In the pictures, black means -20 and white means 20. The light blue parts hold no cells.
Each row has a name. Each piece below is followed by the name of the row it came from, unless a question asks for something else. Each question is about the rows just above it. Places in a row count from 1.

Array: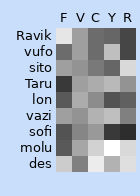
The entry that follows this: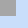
13
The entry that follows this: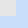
5
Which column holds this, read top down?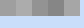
V

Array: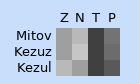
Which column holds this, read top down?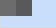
P
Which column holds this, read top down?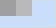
Z
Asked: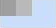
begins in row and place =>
Mitov, 1
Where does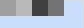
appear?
Mitov

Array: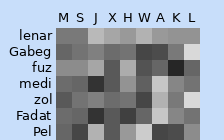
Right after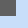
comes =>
11
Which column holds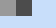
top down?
A
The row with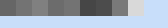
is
Gabeg
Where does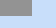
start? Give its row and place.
lenar, 8
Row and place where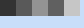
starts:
medi, 3
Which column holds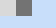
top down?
L
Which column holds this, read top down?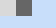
L

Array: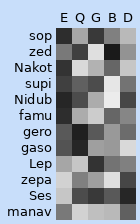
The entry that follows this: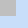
9
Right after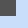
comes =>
-14

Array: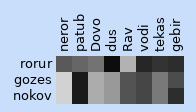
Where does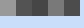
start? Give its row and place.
gozes, 4
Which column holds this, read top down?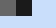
patub

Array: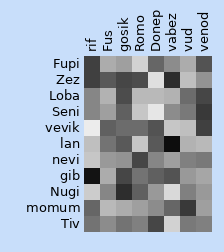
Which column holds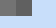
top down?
Romo
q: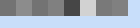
Tiv
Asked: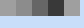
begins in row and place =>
momum, 4
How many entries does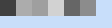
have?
6
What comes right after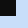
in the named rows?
8
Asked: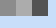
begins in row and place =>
Fupi, 6
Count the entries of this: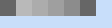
6

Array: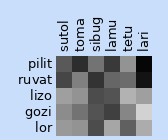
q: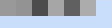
lor
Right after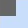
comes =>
-3

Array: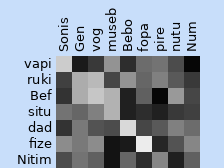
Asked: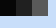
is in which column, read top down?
pire
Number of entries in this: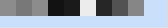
9
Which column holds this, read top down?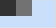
Sonis
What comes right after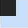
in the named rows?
-7
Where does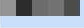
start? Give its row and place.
vapi, 4
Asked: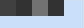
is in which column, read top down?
Sonis
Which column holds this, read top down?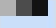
museb

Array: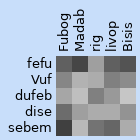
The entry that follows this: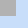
7
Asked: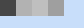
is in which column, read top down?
Madab
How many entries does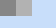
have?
2
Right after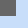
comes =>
7

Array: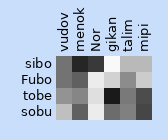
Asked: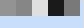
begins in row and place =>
tobe, 1
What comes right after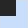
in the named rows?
-11
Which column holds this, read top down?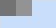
vudov
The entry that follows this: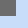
0

